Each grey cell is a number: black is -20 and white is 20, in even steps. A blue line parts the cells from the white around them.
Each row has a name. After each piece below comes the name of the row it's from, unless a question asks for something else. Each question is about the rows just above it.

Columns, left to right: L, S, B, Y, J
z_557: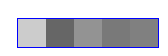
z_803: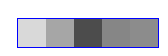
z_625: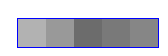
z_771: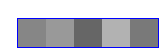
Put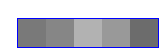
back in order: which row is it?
z_625
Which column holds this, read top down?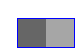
S

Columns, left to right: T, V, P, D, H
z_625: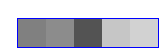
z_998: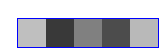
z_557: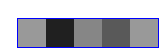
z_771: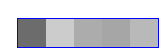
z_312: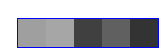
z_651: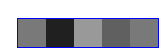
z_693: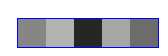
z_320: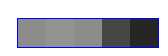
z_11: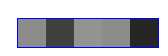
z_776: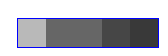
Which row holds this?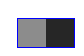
z_11
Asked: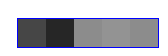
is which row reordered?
z_320
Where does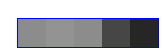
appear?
z_320
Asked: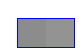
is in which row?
z_320

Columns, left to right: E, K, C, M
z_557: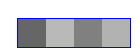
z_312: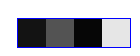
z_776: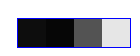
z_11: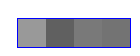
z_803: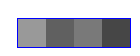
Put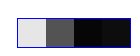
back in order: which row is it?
z_776
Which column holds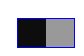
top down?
E

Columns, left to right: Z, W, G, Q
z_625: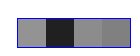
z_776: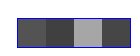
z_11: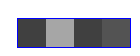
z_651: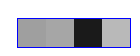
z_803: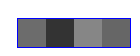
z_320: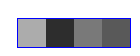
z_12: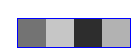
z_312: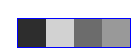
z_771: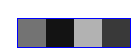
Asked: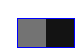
z_771
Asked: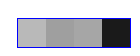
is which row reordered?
z_651
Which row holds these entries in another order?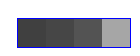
z_776
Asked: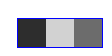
z_312
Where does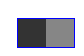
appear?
z_803

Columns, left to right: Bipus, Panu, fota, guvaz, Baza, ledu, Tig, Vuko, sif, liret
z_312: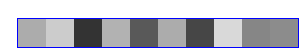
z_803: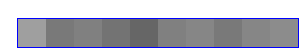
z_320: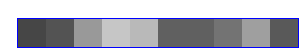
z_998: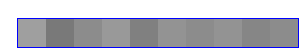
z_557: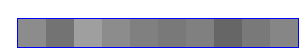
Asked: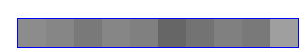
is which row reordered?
z_803
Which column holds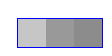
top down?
guvaz
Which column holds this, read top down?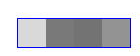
Vuko
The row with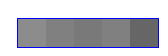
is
z_557
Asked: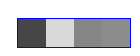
z_312
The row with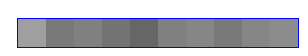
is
z_803

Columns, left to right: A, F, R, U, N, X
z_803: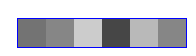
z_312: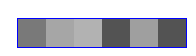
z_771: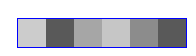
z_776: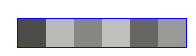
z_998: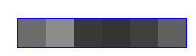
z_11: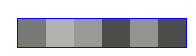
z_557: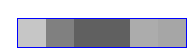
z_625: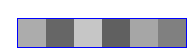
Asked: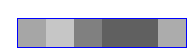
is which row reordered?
z_557
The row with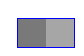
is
z_312
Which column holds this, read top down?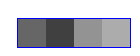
N
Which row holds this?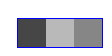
z_803
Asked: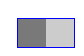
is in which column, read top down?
A

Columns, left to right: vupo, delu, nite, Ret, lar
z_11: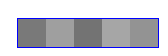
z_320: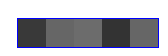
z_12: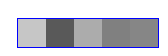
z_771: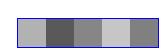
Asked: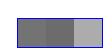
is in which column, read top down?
nite
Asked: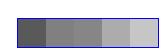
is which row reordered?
z_12
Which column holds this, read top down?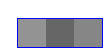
lar
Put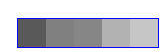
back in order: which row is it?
z_771

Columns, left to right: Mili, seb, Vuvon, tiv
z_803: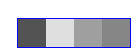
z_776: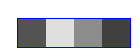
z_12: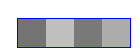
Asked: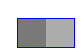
z_12
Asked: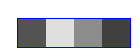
z_776

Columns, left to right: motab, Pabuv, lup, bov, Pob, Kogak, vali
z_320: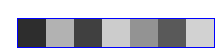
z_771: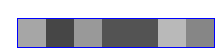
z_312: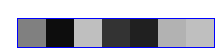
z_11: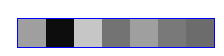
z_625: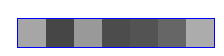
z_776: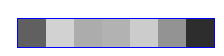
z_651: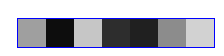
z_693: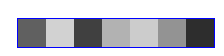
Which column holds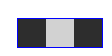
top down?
vali
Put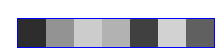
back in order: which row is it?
z_693
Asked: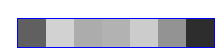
z_776

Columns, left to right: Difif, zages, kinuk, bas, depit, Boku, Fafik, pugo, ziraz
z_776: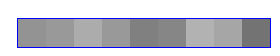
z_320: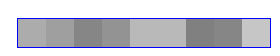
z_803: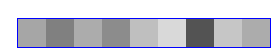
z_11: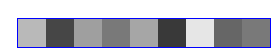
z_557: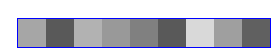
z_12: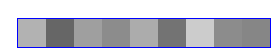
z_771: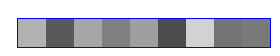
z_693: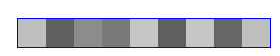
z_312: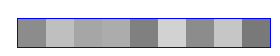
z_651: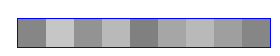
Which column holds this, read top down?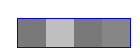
ziraz
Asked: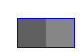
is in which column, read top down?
ziraz
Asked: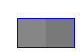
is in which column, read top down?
ziraz
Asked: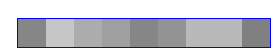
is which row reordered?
z_320
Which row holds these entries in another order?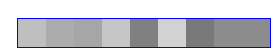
z_312
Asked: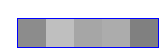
z_312

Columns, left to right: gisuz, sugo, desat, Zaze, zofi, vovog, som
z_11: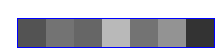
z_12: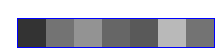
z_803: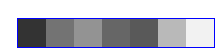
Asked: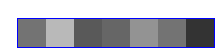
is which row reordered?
z_12
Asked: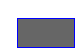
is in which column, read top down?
Zaze
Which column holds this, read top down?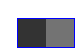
som
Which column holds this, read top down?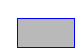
vovog
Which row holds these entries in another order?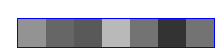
z_12

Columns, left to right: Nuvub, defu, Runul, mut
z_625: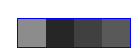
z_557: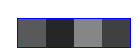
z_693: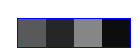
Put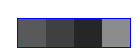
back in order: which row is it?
z_625
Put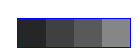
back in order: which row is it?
z_557
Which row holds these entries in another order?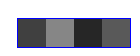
z_557
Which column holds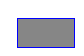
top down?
Runul
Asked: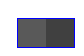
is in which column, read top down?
mut

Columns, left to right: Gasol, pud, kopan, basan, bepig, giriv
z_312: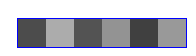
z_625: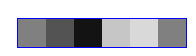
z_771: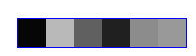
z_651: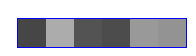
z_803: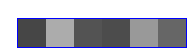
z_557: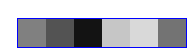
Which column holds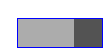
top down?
pud
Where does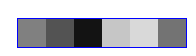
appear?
z_557
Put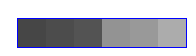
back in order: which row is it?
z_651
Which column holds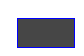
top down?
Gasol
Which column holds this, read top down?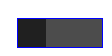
basan

